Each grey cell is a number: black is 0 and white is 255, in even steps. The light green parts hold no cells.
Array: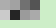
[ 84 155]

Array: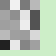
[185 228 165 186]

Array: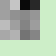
[ 40 138 159 168]

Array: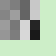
[200 100 120 150]

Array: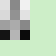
[241 146 159]

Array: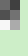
[64 80]

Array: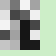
[163  95 174  75]

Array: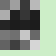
[185  54  28 120]

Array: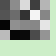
[181 244 136   6]
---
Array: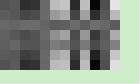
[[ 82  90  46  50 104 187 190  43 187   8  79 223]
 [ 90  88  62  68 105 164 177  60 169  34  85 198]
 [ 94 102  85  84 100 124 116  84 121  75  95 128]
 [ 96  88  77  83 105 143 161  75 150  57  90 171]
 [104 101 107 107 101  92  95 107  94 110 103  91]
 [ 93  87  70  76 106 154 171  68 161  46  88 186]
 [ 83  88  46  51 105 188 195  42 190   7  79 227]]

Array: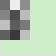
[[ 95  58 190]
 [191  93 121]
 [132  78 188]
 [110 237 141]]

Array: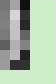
[[155  48  50]
 [152 185  34]
 [ 94 177 131]
 [122 194  99]
 [128 195  40]
 [125 213  51]
 [117 163  17]]

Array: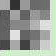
[[ 72 169  65 140 203]
 [ 99 224 100 115 164]
 [ 97 134 136 177 221]
 [ 91 162  99 152 134]
 [170  50 153 106 109]]

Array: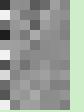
[[239 131 160 158 141 141 127]
 [ 85 156 150 169 140 141 148]
 [107 148 160 139 150 129 130]
 [216 134 148 153 160 146 154]
 [ 81 144 116 138 151 137 134]
 [241 158 135 139 139 141 144]
 [160 159 155 121 140 142 143]
 [ 29 146 123 170 144 141 130]
 [110 151 158  95 157 147 133]
 [241 162 124 122 169 147 144]
 [ 47 142 141  91 107 159 134]]

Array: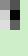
[[222  95]
 [210   5]
 [138  81]]

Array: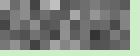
[[119 145 111  66 111 162 133 153 111  84  85  96 107]
 [105  91  81 114  96  68 144  94 116  52  81 122  95]
 [ 70 128 103 141  84  91 142  83 116 102 107  74 131]
 [ 94 126 140  89 111  94  92 167 111 149 126 107 131]
 [168 108 141  68 161 192  84  99 110 124 108 102  90]]

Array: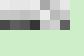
[[ 73  94  86  53 196 207  96]
 [199 198 193 199 234 186 201]
 [234 230 230 234 168 209 231]]
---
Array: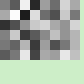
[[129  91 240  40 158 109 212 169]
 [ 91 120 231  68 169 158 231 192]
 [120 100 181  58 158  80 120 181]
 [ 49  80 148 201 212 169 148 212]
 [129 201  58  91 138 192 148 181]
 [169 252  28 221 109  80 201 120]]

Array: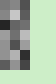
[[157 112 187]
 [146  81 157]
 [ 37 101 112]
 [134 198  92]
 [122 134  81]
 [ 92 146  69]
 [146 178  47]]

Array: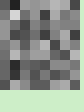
[[ 92  34 158 149 158 182 170  72]
 [ 82 170 138  92  92 158 170  92]
 [111 182 129 158 158 102  82 182]
 [102  53 120  82 120  82 102 149]
 [120 213 111 149  63 170 120 138]
 [102  43 102  92  82 138 138 120]
 [120 149  92 149 182  72 158 129]
 [149  72  82 111  63 129 170  63]
 [149 111  72 129 102 138 129 129]]

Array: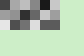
[[ 69 168 190 135  25 200]
 [230  79 114 221  91  91]
 [158 146  48 103 200 158]]

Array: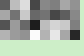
[[ 94 189 221  71 136 127 167 146]
 [167 115 201 104 115  71  94 136]
 [179 155 146 251 179 231 167  39]
 [ 83 155 104  29 189 212 201 127]]

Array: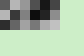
[[ 45 101 162 120 173 193]
 [ 92 182 151  80  23  69]
 [182  57 129  13  35 141]]

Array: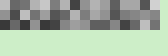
[[146  76 190 115 158  85 104 179 125 167 146  85 125 134 146 134]
 [190 104 115 179 199 125 179  67 146 179 158  95 167 167  85 209]
 [ 57 104  57 146  57  67 134 158 146  95  95 134  67 104 190 115]]

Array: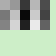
[[173 152  55 183  76]
 [131 212  32 234  98]
 [120 193   9 203  67]]

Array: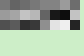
[[155 165 195 183 100  24  13 195]
 [120 100 109 120 131 131 155 109]
 [ 80  91  48  57 143 227 239  36]]
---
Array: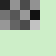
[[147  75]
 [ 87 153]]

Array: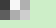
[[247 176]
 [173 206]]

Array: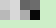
[[217 101]
 [216 173]]

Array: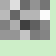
[[222 107]
 [102 181]]

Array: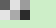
[[225 156]
 [170  43]]

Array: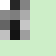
[[ 38 131]
 [126 171]]

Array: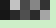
[[194  73]
 [ 41  79]]

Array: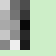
[[110  77]
 [116  54]]
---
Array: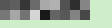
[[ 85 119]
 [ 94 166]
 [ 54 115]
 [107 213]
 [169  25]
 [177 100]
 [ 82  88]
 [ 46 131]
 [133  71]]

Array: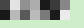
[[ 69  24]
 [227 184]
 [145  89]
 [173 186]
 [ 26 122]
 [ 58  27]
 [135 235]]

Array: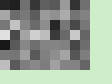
[[ 37 167 120 224  24 120 189]
 [ 31 108 194  74  90 118  89]
 [112 120 134 164 135 159 126]
 [ 54  92 107 207 111  89 136]
 [ 95 154 141 189 132 128 125]
 [ 89 144  39  58 132 142 160]
 [154 171 119 105 129 164 131]
 [ 51 116  72 200  70  86 131]
 [112 130 119 100 109 126 101]]

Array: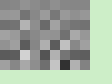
[[133 150 113 162 146  91 160]
 [135 152 115 154 159  93 135]
 [146 116 179 123  92 210 168]
 [139 136 142 137 134 147 142]
 [132 155 106 148 175  84 111]
 [143 120 162 146  92 177 196]
 [135 153 127 113 192 117  49]
 [134 144 117 169 136  97 177]
 [134 151 114 151 160  94 130]]

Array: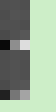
[[ 80  77  80  74   9  77  78  79  75  33]
 [ 81  83  80  81 142  81  82  82  83 118]
 [ 79  82  78  87 221  80  79  80  86 164]]

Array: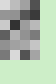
[[218 149 202  95 145 121]
 [188 146  50 178 161 217]
 [161  86 157 146 168  83]
 [ 81  58 185 123 197 164]]

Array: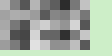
[[184 162 168 177 156]
 [130 173 120  78 123]
 [ 86 169  81  70  77]
 [181 156 190 212 225]
 [119  90 207 103 198]
 [ 94 134 169 101 144]
 [ 44 125 148  48 145]
 [120 170 212 124 190]
 [194 119  86 198  89]]

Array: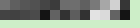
[[114  67]
 [ 95  65]
 [ 86  70]
 [ 81  75]
 [ 69  20]
 [ 59  98]
 [109  50]
 [110  93]
 [ 96  50]
 [121 227]
 [167 218]
 [209  99]
 [ 54  20]]
